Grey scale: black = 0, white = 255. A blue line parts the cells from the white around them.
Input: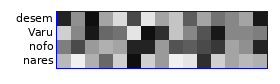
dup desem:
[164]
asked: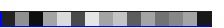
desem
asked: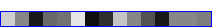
Varu
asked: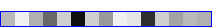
nares

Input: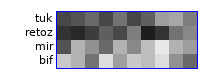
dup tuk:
[71]
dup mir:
[178]

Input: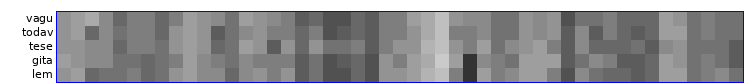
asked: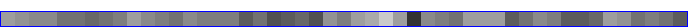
gita
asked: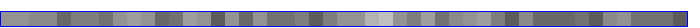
tese
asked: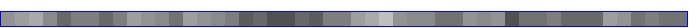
vagu

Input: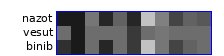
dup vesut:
[109]
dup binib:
[109]
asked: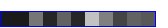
nazot
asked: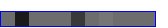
vesut

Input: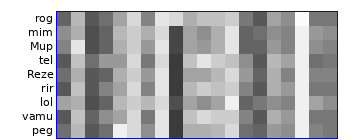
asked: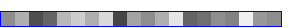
mim
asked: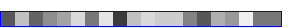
vamu
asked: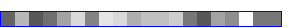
rog

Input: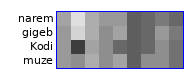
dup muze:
[142]
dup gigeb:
[153]
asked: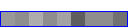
muze
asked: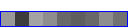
Kodi
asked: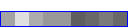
narem

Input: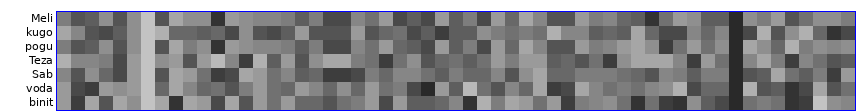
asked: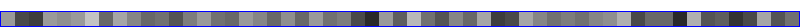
voda
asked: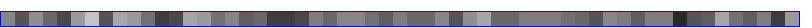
Sab
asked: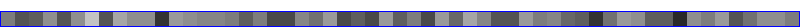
Meli
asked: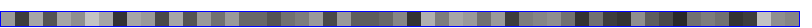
binit

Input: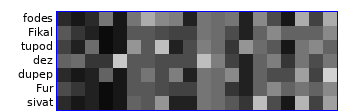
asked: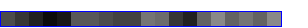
Fur
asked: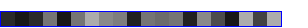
fodes
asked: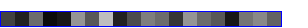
tupod

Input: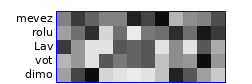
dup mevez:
[130]
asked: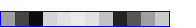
dimo
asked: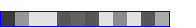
Lav
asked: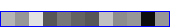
vot
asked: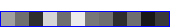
rolu

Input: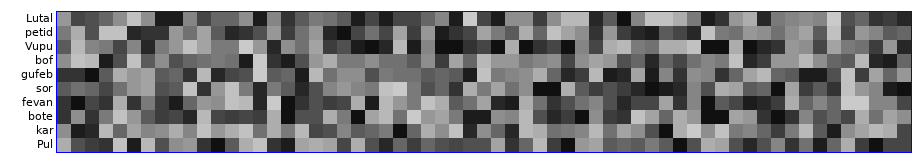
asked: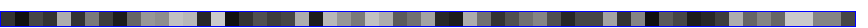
fevan
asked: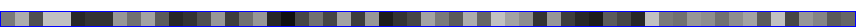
petid
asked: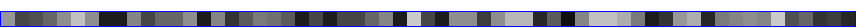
Lutal
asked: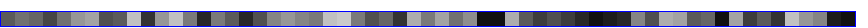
sor
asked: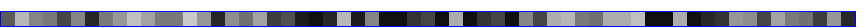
Vupu
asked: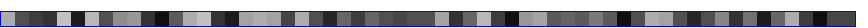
Pul

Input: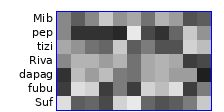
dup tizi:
[82]
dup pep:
[50]

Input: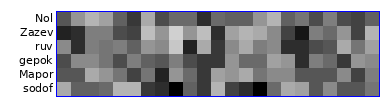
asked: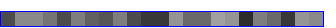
gepok
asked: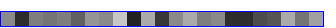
ruv
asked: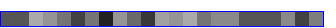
Mapor
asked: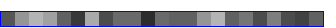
Nol
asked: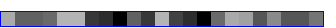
sodof

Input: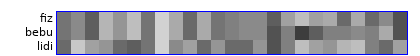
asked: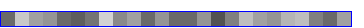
lidi
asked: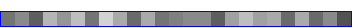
fiz

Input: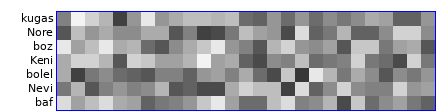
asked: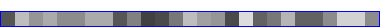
Nore
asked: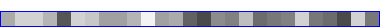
Keni
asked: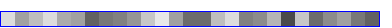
baf

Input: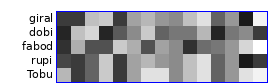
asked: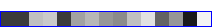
giral
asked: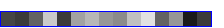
rupi
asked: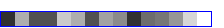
fabod

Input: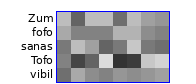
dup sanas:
[121]
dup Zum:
[189]
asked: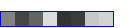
Tofo
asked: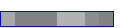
fofo
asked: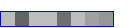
Zum

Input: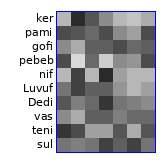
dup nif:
[183]
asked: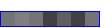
sul
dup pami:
[76]
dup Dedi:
[127]

